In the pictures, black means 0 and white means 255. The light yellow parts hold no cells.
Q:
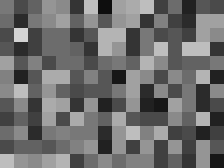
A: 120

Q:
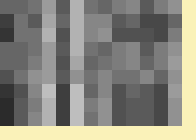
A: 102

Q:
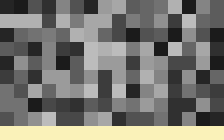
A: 37

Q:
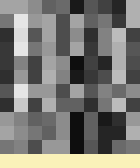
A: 164

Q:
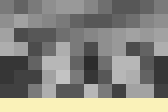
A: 122
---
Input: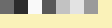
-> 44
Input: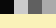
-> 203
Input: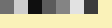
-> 205
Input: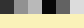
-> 145
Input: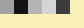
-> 19
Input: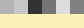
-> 198
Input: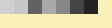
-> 199
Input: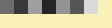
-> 57
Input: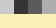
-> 53
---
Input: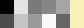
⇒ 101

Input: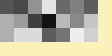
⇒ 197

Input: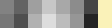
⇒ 36

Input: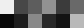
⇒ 185

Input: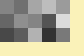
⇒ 219

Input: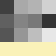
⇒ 52

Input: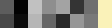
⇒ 121

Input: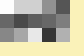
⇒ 126

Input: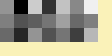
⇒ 127

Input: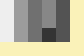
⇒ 83
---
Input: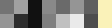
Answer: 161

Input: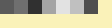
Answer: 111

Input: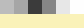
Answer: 166

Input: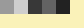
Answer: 206

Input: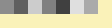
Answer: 95

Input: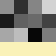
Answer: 47

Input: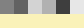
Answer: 98

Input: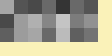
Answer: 84
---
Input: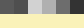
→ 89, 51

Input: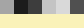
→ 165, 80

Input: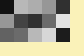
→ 18, 28

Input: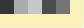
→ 53, 117

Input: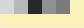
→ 215, 123

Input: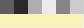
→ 94, 204

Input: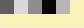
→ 95, 182

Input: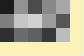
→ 28, 188
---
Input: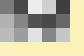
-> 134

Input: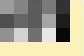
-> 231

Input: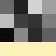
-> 41

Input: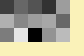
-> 147

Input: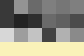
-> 177

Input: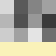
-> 228

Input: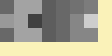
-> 134

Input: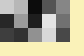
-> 216
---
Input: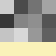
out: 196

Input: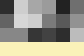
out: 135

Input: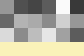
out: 218

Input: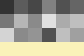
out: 212

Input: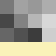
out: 102

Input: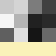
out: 95
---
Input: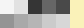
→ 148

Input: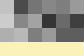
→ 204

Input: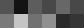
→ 122

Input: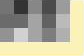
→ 107

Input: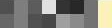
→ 103

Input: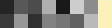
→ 58
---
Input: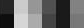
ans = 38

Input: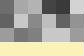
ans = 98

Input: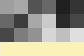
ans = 104

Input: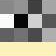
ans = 250

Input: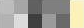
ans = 188

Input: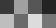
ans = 56
